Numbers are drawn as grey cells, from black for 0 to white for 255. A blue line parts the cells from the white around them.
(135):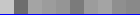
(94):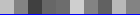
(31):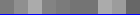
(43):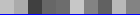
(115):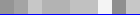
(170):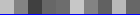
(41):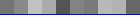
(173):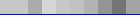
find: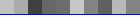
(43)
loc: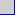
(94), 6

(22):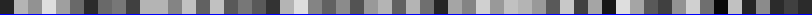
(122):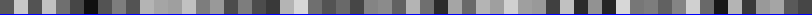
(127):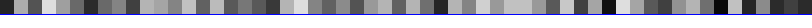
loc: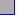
(127), 2
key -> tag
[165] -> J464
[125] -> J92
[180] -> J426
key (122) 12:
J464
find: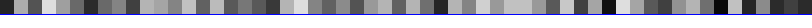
(127)
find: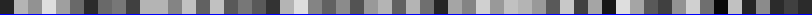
(22)
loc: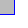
(127), 16
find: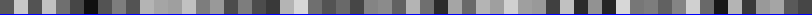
(122)
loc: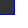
(22), 20

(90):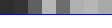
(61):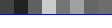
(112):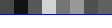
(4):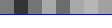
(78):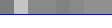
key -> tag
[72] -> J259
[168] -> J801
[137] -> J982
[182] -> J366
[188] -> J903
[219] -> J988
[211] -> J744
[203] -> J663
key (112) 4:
J744
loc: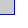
(61), 4
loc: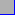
(90), 6

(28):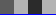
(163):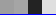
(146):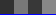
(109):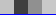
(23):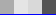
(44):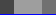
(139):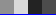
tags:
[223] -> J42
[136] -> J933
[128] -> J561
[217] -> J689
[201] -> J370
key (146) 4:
J933
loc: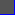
(23), 4
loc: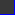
(146), 3
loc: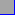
(163), 2
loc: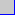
(109), 4
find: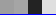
(163)
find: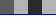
(28)

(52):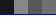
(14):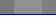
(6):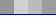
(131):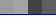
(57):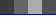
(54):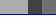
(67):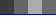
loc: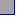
(131), 2
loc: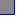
(52), 2

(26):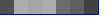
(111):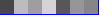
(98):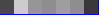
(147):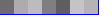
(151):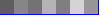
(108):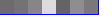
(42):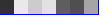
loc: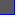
(111), 5
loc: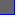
(108), 5

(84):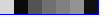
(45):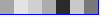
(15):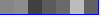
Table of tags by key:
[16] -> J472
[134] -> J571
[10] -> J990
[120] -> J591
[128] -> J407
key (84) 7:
J472
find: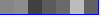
(15)
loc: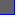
(15), 7
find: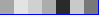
(45)

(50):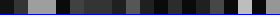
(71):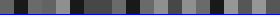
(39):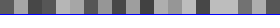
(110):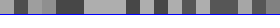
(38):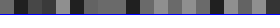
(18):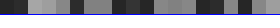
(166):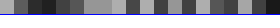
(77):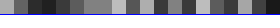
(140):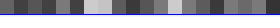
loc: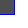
(110), 2
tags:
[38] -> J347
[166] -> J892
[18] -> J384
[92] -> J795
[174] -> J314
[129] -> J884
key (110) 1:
J892
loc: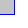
(140), 8
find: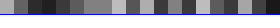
(77)
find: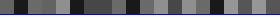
(71)
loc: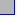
(39), 5

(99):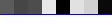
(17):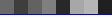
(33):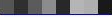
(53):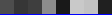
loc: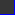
(53), 2
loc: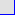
(99), 6
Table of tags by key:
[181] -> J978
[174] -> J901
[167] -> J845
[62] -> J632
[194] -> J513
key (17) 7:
J978
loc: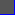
(33), 1

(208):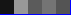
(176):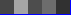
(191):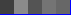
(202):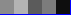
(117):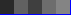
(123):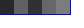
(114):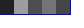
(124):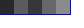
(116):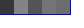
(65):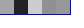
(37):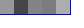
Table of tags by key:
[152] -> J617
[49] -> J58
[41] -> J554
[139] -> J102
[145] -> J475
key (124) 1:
J554
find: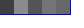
(191)
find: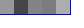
(37)

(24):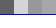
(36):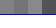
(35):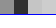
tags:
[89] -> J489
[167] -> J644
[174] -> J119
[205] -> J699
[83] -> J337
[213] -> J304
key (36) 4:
J337
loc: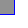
(35), 1
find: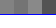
(36)
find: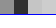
(35)
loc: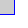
(35), 4

